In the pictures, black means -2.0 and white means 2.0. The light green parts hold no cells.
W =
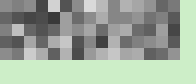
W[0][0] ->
0.2
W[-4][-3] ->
-0.2
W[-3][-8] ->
0.6
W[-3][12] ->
-0.5
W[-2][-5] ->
-0.3
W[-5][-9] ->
0.2
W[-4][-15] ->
-0.4
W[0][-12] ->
-0.9
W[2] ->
[0.0, 1.0, -0.4, -0.7, -0.4, 0.5, 0.2, 0.6, -0.3, 0.5, 0.7, -0.3, -0.5, 0.5, -0.9]
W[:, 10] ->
[0.8, 0.1, 0.7, -0.3, 0.6]
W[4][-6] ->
1.1
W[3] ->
[-0.5, -0.7, 0.6, -0.4, 0.7, 1.1, -0.7, 0.1, -1.0, 0.8, -0.3, 0.0, 0.2, 0.4, -0.6]
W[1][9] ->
0.1
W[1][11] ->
0.3
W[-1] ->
[0.2, -0.1, 1.2, 0.7, -0.5, 0.8, -0.8, 0.4, 0.8, 1.1, 0.6, 0.7, -0.5, -0.3, 0.3]
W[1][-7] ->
0.7

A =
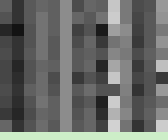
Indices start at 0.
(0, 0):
-0.5
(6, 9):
1.1
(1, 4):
-0.5
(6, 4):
-0.8
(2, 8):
-1.6
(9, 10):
0.1
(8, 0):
-0.9
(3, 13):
0.3
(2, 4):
-0.5
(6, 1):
-1.3
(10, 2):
-0.7
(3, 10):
0.0
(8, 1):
-1.3
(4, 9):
0.1
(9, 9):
0.8
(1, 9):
1.2
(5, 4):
-0.5
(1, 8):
-0.2
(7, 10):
0.0
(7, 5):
0.2
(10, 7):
-0.4
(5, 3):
-0.4
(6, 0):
-0.9
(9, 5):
0.2
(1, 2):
-0.6
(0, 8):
-0.5
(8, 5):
0.2
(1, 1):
-1.2
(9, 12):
-0.5
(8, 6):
-0.8
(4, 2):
-0.6
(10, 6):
-0.6
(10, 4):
-0.6
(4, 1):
-1.2

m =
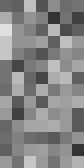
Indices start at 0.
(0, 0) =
-0.4
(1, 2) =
0.3
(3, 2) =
0.3
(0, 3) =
-0.7
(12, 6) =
-1.2
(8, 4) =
0.6
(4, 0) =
1.1
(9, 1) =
-1.0
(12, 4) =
0.1
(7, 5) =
0.4
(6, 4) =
0.7
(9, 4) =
0.2
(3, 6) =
0.4
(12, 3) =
0.5
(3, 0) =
1.1
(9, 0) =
0.4
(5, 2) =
-0.1
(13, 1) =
-0.2
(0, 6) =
-0.2
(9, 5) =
0.4
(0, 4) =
0.2
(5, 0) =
-0.2
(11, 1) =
0.0
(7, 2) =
-0.3
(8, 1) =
-0.6
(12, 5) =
0.3

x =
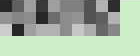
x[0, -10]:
-1.4
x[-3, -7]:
-1.1
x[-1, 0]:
1.2
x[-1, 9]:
0.1
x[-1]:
[1.2, -1.4, 0.5, 0.8, 0.8, 0.2, 1.1, 0.7, -0.4, 0.1]
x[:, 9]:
[-1.3, 0.8, 0.1]
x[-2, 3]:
-1.4
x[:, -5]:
[0.0, 0.2, 0.2]

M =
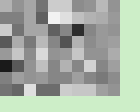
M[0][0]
0.8
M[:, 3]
[-0.2, -0.5, 0.6, 0.9, 1.4, 1.0, 0.4, -0.3]
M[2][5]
0.1
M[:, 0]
[0.8, 0.0, 1.2, -0.6, 0.4, -1.6, 0.0, -0.2]
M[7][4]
-0.3
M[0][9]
0.3
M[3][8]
0.4
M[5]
[-1.6, -0.6, 0.3, 1.0, 0.1, 0.8, 0.1, 1.3, 0.1, 0.5]
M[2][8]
0.4
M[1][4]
1.8
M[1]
[0.0, 0.0, 0.6, -0.5, 1.8, 1.5, 1.0, 0.8, 0.7, 0.4]
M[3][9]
0.5
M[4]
[0.4, 1.1, 0.2, 1.4, 0.3, 0.4, 1.1, 0.3, 0.3, 0.7]
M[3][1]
0.7
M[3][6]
0.8
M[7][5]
1.2
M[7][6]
1.1
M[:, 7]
[0.3, 0.8, 0.1, 0.2, 0.3, 1.3, 0.1, 1.1]
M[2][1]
-0.2
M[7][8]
0.5
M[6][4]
0.1

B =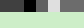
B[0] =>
-1.0
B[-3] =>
1.5
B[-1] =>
-0.3
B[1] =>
-1.0

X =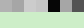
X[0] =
0.8
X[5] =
0.6
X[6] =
-0.7
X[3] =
1.1

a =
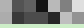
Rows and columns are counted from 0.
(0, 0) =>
0.8
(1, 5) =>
1.0
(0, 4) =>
0.9
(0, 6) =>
1.5
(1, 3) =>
-0.8

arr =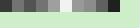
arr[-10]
-1.1
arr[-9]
-0.2
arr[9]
-1.5

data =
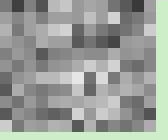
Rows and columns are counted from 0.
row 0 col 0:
-0.1
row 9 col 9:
0.9
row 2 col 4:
1.1
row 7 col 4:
0.1
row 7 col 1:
0.7
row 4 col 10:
0.3
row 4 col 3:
-0.6
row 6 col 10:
0.7
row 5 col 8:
0.8
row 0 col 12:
0.5
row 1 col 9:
1.3
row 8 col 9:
1.2
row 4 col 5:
0.1
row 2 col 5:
1.3
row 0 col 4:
0.9
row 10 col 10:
-0.2
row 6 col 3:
0.9
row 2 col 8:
-0.1
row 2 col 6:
-0.4
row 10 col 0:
1.2
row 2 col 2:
0.5
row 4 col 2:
0.2
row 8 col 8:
0.9
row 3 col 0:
0.5
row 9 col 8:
1.2
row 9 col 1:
0.3
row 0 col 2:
0.0
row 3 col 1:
0.3
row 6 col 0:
-0.3
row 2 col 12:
1.2
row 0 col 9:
-0.2
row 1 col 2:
0.5
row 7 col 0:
-0.6
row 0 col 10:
-0.6
